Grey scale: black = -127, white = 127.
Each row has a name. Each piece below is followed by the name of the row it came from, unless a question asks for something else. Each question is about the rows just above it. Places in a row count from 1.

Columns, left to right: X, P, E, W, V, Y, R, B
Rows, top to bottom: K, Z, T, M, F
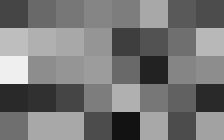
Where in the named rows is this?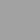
F, 8
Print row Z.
[ 62  48  40  21 -65 -45 -16  56]
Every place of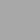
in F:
2 3 6
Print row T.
[111  13  21  28 -22 -93   5  13]
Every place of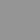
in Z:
4

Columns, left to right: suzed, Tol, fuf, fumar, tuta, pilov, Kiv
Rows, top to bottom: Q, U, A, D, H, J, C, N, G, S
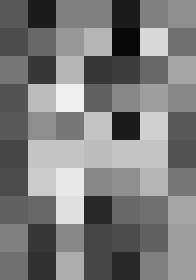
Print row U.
[ -51  -23   22   53 -119   88  -15]
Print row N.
[-30 -23  96 -86 -23 -15  38]
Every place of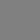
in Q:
3 4 6
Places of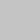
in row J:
2 3 5 6
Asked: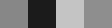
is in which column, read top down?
tuta

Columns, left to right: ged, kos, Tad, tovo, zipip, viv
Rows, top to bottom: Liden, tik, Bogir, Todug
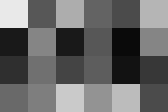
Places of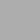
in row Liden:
3
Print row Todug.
[-22  -1  74  19  60 -52]
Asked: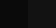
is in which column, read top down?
zipip
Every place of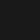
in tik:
1 3
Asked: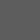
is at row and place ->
Bogir, 4
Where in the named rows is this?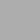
Liden, 3
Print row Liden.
[105 -40  45 -28 -52  53]

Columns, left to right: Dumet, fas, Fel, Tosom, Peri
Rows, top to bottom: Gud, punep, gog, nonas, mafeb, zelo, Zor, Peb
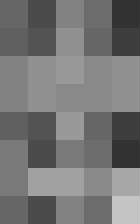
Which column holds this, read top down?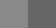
Tosom
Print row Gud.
[-25 -52   2 -19 -77]

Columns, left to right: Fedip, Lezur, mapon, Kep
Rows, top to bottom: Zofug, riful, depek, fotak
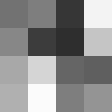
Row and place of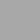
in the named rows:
depek, 1
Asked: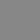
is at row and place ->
riful, 1
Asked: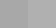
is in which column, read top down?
Fedip
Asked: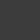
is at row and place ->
riful, 2

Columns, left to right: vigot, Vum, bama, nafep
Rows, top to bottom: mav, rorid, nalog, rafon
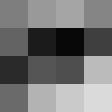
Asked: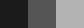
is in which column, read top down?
Vum
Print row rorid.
[ -28 -100 -119  -64]
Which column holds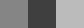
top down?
nafep

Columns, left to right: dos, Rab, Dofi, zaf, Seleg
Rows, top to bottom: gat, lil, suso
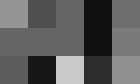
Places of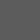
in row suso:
1
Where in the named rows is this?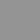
gat, 1
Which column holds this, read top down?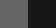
Rab
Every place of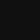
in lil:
4
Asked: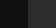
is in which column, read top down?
zaf
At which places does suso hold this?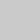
3

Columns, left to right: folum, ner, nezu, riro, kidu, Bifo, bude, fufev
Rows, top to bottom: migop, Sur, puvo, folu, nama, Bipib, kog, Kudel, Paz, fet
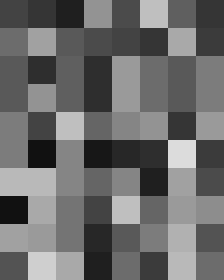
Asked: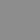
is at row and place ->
Kudel, 8
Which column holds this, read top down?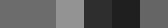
Bifo
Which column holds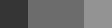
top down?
Bifo
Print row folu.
[-38  19 -32 -81  26 -19 -38  -3]

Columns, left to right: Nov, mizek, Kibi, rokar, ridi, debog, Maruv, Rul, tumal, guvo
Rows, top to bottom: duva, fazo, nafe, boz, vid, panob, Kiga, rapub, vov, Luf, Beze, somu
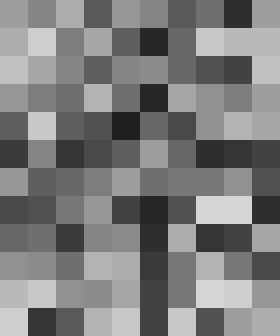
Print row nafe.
[ 65  38   5 -32   5  11 -24 -46 -61  65]
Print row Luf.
[ 17  11 -16  51  45 -68  -8  51  -8 -54]
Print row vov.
[-24 -16 -68   5  11 -81  45 -74 -61  38]
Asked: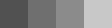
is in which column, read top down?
mizek

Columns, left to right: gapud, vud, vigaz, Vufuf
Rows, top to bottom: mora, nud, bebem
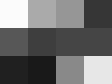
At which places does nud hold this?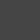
3 4
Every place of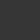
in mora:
4
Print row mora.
[123  42  22 -73]
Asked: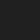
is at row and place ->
bebem, 1

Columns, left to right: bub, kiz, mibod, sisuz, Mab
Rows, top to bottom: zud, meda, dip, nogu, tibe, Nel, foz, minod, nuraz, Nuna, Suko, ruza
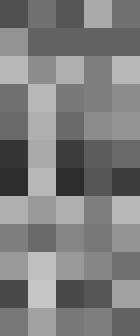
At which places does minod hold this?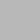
5
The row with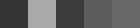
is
Nel
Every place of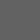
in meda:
2 3 4 5
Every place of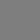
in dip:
4

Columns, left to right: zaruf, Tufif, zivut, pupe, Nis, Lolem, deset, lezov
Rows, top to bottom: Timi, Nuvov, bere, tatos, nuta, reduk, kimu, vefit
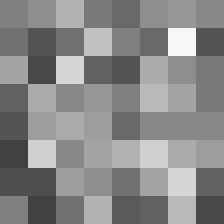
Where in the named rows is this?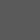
vefit, 5
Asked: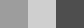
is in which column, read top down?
Tufif
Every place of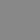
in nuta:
6 7 8

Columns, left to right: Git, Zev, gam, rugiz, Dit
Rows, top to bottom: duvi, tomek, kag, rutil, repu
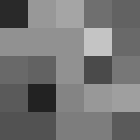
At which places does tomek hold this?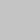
4
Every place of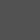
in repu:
1 2
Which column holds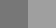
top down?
Dit
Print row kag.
[-22 -29  17 -53  -8]
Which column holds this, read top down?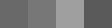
Dit
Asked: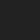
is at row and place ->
rutil, 2

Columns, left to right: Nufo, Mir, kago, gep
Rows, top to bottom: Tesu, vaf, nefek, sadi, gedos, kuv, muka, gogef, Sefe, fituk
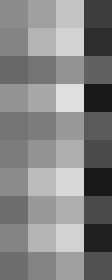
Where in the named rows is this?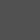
fituk, 4
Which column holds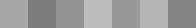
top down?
Mir
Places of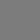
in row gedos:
2

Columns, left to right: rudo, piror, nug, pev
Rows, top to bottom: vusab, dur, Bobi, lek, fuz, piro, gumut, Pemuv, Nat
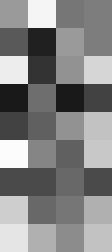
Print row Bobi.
[109 -76  18  86]
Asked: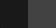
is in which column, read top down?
rudo
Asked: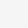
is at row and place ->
vusab, 2
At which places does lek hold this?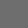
2
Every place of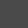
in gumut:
1 2 4

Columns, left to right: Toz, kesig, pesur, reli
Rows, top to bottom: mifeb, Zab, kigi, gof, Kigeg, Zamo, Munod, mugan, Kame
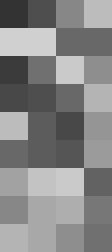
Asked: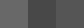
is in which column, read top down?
pesur
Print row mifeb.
[-76 -49   7  60]
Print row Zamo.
[-23 -35 -42  27]
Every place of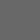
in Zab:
3 4
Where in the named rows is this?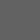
Munod, 4
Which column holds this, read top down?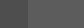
kesig
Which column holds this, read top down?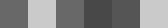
pesur

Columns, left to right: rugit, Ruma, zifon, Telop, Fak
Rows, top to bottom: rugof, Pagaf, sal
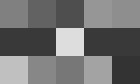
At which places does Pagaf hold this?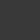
1 2 4 5
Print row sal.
[ 64   7  -8  35 -76]
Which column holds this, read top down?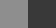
Fak
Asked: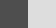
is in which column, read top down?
zifon
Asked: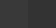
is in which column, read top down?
Fak
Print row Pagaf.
[-70 -70  93 -70 -70]

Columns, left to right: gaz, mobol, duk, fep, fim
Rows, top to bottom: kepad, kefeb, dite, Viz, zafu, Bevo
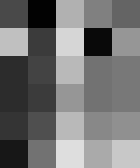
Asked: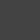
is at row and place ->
dite, 2
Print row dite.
[-83 -60  57 -13  -7]
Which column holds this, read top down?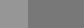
fim
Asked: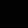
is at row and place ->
kepad, 2

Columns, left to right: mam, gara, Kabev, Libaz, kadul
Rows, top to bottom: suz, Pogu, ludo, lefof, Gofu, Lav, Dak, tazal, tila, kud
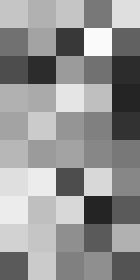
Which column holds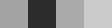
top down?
gara
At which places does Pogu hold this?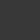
3

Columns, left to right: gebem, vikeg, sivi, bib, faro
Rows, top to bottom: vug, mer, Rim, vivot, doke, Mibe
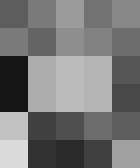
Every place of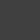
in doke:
2
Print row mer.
[ -5 -27  14   1 -19]
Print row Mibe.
[ 90 -77 -85 -63  33]

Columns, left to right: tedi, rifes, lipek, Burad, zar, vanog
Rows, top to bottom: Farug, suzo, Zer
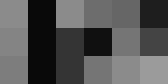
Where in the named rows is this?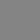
suzo, 1
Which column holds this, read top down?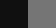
Burad
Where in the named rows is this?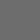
Farug, 4
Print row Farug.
[  11 -118   11  -18  -25  -97]
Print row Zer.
[  -2 -118  -75  -10   11   27]

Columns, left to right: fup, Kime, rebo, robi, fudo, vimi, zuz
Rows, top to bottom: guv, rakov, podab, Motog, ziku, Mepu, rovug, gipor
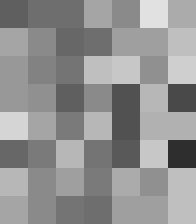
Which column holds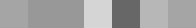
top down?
fup
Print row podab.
[ 24   2 -11  63  71  16  79]

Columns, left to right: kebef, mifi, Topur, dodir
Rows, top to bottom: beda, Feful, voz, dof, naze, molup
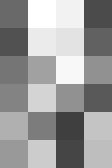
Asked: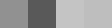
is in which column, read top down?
dodir
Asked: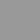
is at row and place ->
molup, 1
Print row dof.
[  3  84  17 -38]

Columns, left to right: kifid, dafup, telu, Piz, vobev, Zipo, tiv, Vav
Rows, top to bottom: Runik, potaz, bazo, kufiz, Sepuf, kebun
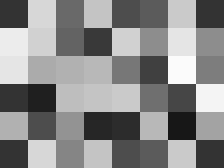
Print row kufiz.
[-76 -96  62  68  74 -16 -57 116]
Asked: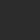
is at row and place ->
Sepuf, 5

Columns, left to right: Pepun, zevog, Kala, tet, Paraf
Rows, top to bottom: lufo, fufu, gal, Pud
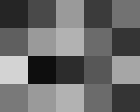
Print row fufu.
[-32  26  50 -20 -75]
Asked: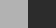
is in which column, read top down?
Kala
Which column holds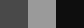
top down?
zevog

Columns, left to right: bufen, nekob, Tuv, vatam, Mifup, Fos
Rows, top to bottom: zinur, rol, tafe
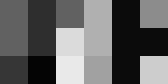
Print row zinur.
[ -30  -81  -30   48 -116   12]
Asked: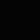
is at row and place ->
tafe, 2
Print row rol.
[ -30  -81   91   48 -116 -116]
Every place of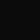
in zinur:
5
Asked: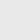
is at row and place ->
tafe, 3

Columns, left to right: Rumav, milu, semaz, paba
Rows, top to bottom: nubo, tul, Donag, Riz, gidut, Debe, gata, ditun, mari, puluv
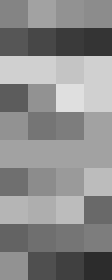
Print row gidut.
[ 18 -10  -2  34]
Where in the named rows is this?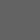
mari, 1
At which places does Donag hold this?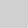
1 2 4
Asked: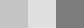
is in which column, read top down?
semaz
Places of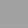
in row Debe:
1 2 3 4
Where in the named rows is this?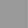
gata, 3

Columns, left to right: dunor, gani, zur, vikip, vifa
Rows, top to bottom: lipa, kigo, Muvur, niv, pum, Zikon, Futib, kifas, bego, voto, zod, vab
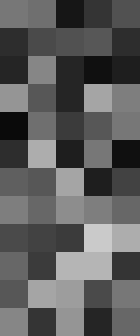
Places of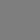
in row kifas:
1 4
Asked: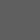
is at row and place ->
Futib, 1
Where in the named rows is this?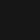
lipa, 3
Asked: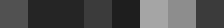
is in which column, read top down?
zur
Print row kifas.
[ -1 -24  13  -1 -24]
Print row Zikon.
[ -82   45  -97   -8 -111]

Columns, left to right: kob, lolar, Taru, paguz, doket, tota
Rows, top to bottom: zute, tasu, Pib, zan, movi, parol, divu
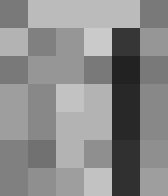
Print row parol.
[  0 -14  51  15 -79  15]
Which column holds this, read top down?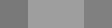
kob
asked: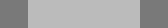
zute
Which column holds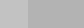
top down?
Taru
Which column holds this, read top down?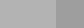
Taru
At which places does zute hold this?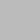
2 3 4 5
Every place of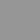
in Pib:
2 3

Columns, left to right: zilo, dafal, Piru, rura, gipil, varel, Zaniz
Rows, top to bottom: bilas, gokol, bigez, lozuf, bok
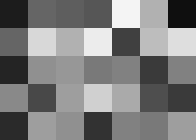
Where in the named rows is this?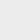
gokol, 4
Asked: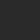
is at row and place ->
bok, 1
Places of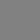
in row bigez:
5 7
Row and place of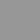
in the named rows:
bigez, 3
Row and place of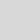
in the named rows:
gokol, 2

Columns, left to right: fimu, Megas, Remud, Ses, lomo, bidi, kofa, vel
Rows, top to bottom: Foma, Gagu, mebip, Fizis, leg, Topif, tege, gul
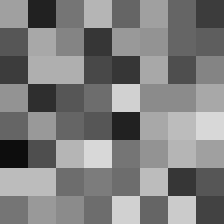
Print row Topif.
[-114  -49   53   88  -10   19   53   32]
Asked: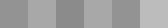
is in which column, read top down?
bidi
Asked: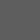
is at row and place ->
Gagu, 8

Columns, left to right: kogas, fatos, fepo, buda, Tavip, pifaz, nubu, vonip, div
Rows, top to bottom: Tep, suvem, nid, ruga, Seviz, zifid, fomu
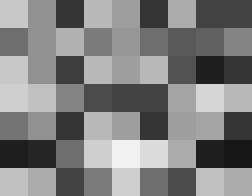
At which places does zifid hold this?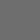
3
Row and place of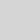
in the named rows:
ruga, 8
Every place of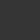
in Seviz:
3 6 9
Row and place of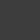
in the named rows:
nid, 3
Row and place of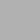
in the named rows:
suvem, 3
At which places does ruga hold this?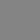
3

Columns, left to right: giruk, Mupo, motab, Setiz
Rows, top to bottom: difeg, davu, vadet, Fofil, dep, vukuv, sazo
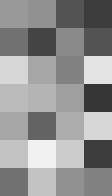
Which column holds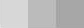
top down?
giruk
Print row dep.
[ 38 -28  45  87]

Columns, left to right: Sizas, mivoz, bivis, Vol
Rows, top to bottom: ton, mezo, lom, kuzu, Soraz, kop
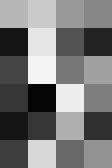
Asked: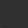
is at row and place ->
Soraz, 4
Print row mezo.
[-106  101  -44  -92]
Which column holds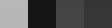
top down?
Sizas
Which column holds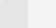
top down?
mivoz

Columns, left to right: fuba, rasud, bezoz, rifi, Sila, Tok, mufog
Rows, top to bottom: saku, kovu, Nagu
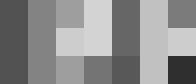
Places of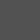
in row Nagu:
1
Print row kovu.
[-45   3  77  83 -25  65  77]
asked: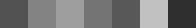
Nagu
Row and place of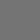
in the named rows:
Nagu, 4
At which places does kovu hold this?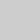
3 7

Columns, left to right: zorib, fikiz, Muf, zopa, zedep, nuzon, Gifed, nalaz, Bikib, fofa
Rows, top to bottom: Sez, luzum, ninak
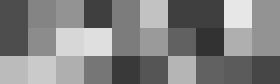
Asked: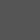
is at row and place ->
ninak, 6
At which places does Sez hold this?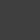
4 7 8
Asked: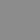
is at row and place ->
luzum, 2
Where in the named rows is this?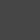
ninak, 10
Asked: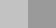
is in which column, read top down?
nuzon

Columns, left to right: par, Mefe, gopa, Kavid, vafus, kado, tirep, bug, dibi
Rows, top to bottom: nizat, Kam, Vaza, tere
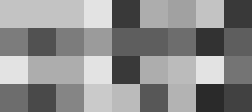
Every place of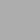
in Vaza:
2 3 6
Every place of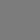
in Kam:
1 3
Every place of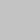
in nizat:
1 2 3 8
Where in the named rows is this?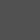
Kam, 2

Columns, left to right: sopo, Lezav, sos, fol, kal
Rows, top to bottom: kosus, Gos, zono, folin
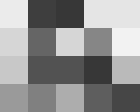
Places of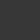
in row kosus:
3
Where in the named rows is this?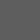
folin, 4
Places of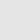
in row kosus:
4 5
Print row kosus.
[107 -65 -72 101 101]
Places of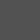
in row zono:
2 3
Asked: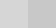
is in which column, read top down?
sopo
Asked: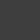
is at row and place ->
kosus, 2

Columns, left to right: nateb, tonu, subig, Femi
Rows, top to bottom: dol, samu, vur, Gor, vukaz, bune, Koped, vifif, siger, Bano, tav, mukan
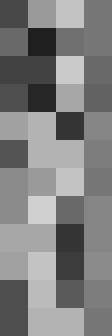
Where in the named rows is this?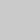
vur, 3
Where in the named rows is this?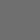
samu, 3
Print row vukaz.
[ 33  51 -74   5]
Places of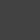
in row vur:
1 2
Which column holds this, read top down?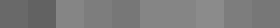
Femi
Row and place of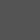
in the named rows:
bune, 1
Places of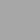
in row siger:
1 2

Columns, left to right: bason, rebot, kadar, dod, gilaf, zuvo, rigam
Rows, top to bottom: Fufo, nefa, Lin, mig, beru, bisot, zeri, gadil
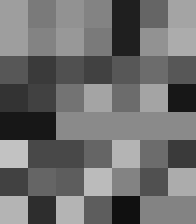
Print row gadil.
[  52  -82   52  -34 -111    3    3]
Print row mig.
[ -76  -62  -12   36  -19   36 -104]
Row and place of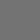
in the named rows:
mig, 3
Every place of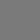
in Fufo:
2
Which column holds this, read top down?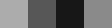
rigam
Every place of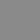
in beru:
3 4 5 6 7
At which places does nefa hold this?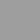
1

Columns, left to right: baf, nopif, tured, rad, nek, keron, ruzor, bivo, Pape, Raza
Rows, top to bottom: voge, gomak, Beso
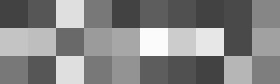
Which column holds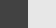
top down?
bivo
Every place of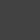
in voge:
1 5 8

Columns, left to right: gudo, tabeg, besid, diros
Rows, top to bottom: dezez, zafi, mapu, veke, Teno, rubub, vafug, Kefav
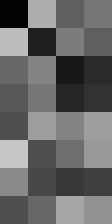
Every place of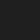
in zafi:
2
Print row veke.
[-40  -9 -90 -77]
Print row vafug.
[ 10 -56 -71 -64]

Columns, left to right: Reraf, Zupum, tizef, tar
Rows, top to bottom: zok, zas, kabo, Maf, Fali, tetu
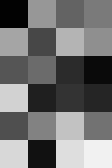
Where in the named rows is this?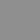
zas, 4
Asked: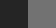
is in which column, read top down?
tar

